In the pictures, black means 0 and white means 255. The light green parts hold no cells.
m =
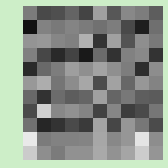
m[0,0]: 123
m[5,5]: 76
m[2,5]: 51
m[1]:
[18, 130, 121, 132, 123, 113, 125, 73, 30, 111]
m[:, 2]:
[79, 121, 134, 41, 125, 117, 108, 136, 51, 130, 123]
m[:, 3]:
[100, 132, 128, 67, 158, 140, 93, 145, 74, 130, 145]
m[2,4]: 177
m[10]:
[203, 142, 123, 145, 145, 169, 146, 165, 204, 149]
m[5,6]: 162
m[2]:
[148, 152, 134, 128, 177, 51, 161, 83, 142, 121]
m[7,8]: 74
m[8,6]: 70
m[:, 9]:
[93, 111, 121, 51, 141, 131, 91, 118, 75, 141, 149]
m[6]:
[104, 50, 108, 93, 101, 160, 101, 120, 94, 91]
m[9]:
[233, 123, 130, 130, 132, 167, 136, 150, 228, 141]
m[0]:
[123, 73, 79, 100, 68, 160, 87, 136, 125, 93]
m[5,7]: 103
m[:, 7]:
[136, 73, 83, 129, 125, 103, 120, 61, 150, 150, 165]
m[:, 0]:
[123, 18, 148, 128, 42, 152, 104, 74, 113, 233, 203]
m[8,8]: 119
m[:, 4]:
[68, 123, 177, 25, 143, 167, 101, 132, 58, 132, 145]

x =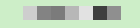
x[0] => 206
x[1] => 131
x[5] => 63

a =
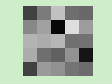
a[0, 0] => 65
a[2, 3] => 112
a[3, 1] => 111
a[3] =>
[172, 111, 97, 146, 21]
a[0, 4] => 104

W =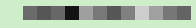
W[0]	107
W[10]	119
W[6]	86
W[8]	205

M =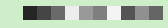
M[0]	37
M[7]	84

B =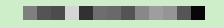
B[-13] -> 127
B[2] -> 76
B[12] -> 7
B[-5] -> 136

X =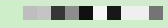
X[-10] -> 190
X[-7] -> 141
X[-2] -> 239
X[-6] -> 16

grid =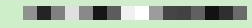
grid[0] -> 145
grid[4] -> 137
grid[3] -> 224
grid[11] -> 66
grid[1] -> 36
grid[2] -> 128

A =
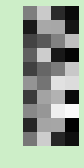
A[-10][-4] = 126
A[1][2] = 167
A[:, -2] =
[42, 167, 129, 24, 123, 225, 178, 239, 166, 38]
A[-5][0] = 148
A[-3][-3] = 150
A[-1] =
[119, 205, 38, 15]
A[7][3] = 249
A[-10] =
[126, 202, 42, 10]
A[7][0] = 136

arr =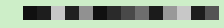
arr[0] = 16
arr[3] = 32
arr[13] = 84
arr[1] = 29
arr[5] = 16

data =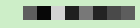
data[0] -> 94
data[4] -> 120
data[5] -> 35
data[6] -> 73
